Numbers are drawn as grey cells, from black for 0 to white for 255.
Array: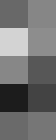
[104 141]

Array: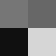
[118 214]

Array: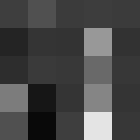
[ 62  52  56 133  55]

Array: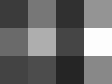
[ 59 174  37]

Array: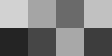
[210  70]

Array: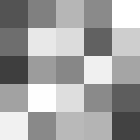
[ 83 232 135 138  66]

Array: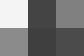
[244  63]

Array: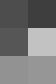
[ 77 194]

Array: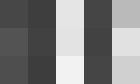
[ 71  65 242]
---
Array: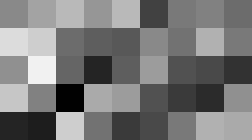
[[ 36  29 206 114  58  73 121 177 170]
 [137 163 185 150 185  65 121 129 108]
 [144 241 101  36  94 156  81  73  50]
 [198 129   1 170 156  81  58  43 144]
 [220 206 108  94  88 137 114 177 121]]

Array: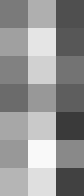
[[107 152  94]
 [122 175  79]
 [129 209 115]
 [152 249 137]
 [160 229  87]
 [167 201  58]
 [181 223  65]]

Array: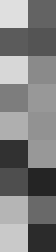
[[ 49 152]
 [ 78  36]
 [ 91  84]
 [125 152]
 [175 146]
 [181 105]
 [201  43]
 [215 138]
 [223  99]]

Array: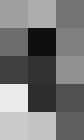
[[ 65  50 144]
 [109  15 129]
 [159 172 116]
 [201 194  95]
 [234  44  80]]

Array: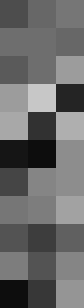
[[ 13  55 149]
 [ 21  13 141]
 [ 69 133 141]
 [ 77 103 118]
 [ 83  61  96]
 [ 90 110 156]
 [110 110 103]
 [118 125 162]
 [125  83 133]
 [156 199  36]
 [168  49 175]]

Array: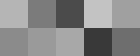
[[139 154 168  57 110]
 [181 123  75 195 160]]

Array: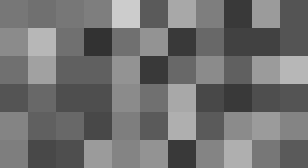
[[ 84 104  78  78 139 112 168  72  57  78  84]
 [112 161  96  96 147  57 104 139  96 155 183]
 [119 112 119 126 204  90 168 126  57 155  84]
 [126  72  78 155 132 147  57 132 175 119  90]
 [132  96 104  72 126  90 175  90 139 155 132]
 [139 183 112  50 112 147  57 104  65  65  84]]

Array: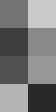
[[ 61 137]
 [ 81 151]
 [115 201]
 [180  41]]

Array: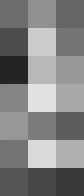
[[ 36 184 151]
 [ 77 204 116]
 [ 85  71  56]
 [109 144 101]
 [116 218 176]
 [132 226 169]
 [151 124  93]]
